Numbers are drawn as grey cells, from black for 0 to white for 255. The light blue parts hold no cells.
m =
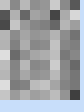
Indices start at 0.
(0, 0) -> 195
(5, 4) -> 173
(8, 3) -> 187
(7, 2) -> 167
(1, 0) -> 85
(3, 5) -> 179
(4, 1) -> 129
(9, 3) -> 159
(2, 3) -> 135
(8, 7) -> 120
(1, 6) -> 171
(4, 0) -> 179
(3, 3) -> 149
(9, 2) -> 178
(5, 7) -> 135
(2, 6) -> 181
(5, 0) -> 222
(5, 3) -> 166
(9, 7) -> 63
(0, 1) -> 137
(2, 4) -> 128
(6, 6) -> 135
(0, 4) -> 150
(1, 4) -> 154

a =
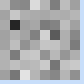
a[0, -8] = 188
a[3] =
[162, 178, 164, 129, 210, 91, 175, 136]
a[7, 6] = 181
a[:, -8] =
[188, 163, 170, 162, 163, 179, 178, 160]
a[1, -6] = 175
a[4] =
[163, 190, 146, 171, 197, 194, 175, 124]
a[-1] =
[160, 119, 227, 181, 149, 135, 181, 144]
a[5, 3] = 200
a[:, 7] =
[160, 182, 161, 136, 124, 175, 201, 144]
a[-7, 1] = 199
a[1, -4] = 168
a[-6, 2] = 159

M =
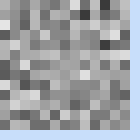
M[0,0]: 180
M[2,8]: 177
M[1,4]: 112
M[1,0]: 160
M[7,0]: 91
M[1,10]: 100
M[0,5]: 118
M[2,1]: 139
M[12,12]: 154
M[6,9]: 179
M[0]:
[180, 151, 129, 168, 136, 118, 155, 219, 111, 191, 58, 156, 191]
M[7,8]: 223
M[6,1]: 144
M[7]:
[91, 119, 105, 166, 175, 171, 157, 177, 223, 172, 168, 160, 163]
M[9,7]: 127
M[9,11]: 114
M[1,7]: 121
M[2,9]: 205
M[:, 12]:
[191, 182, 164, 97, 121, 219, 108, 163, 161, 99, 167, 138, 154]
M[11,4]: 182
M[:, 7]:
[219, 121, 192, 182, 153, 165, 163, 177, 140, 127, 99, 157, 130]
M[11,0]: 160
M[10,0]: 170
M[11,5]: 101
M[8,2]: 85
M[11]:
[160, 117, 95, 119, 182, 101, 204, 157, 198, 124, 123, 173, 138]
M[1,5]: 178
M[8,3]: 121
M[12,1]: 183

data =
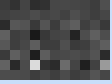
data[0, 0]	60
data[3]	[96, 62, 67, 25, 56, 68, 70, 35, 77, 95, 77]
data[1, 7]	78
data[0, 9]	61
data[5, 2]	78
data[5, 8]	71
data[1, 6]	65
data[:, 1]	[50, 68, 87, 62, 62, 95, 41, 76]
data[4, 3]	93
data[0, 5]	71
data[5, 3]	30
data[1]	[64, 68, 69, 76, 68, 72, 65, 78, 70, 62, 70]
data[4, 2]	71
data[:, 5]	[71, 72, 60, 68, 61, 71, 43, 62]
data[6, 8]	31
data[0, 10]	79
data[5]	[58, 95, 78, 30, 93, 71, 73, 76, 71, 83, 43]
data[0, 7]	70
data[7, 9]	84
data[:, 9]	[61, 62, 74, 95, 79, 83, 65, 84]
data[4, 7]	58

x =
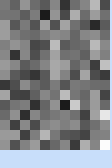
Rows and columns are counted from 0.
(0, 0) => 121
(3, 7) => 102
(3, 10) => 109
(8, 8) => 116
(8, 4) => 91
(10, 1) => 117
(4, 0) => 128
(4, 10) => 137
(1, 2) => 93
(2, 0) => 156
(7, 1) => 90
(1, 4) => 27
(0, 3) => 108
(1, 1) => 115
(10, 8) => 110
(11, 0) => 106
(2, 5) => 81
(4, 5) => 187
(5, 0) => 136
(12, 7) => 140
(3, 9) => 141
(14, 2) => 130
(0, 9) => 184
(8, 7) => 121
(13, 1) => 155
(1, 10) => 112
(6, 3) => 107
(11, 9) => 161
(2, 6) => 163
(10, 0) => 89
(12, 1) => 64
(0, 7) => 110
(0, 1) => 98
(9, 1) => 67
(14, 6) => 134
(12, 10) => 141
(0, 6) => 51

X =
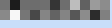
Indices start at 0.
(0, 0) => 116
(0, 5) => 53
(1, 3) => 72
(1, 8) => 140
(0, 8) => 97
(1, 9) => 44
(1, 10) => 128

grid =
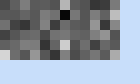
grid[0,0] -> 73
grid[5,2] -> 86
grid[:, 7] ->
[92, 119, 91, 101, 82, 76]
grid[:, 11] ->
[122, 189, 135, 83, 89, 171]
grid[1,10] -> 97
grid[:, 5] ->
[83, 113, 61, 114, 100, 53]
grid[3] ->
[66, 86, 103, 107, 73, 114, 119, 101, 97, 127, 147, 83]
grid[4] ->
[96, 105, 126, 124, 52, 100, 205, 82, 110, 65, 104, 89]
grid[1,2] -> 100
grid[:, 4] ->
[92, 124, 130, 73, 52, 86]
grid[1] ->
[88, 87, 100, 88, 124, 113, 7, 119, 85, 125, 97, 189]
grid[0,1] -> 95
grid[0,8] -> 83
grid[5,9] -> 118
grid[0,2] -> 125
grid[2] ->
[113, 66, 54, 89, 130, 61, 108, 91, 86, 149, 56, 135]

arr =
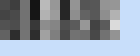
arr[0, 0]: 75
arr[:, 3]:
[20, 22, 56, 45]
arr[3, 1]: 45
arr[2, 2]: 113
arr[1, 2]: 114
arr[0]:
[75, 62, 115, 20, 186, 151, 38, 148, 85, 87, 148, 150]
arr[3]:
[98, 45, 116, 45, 161, 127, 72, 114, 110, 72, 114, 147]
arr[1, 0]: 68
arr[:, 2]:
[115, 114, 113, 116]
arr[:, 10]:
[148, 142, 91, 114]
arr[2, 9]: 67
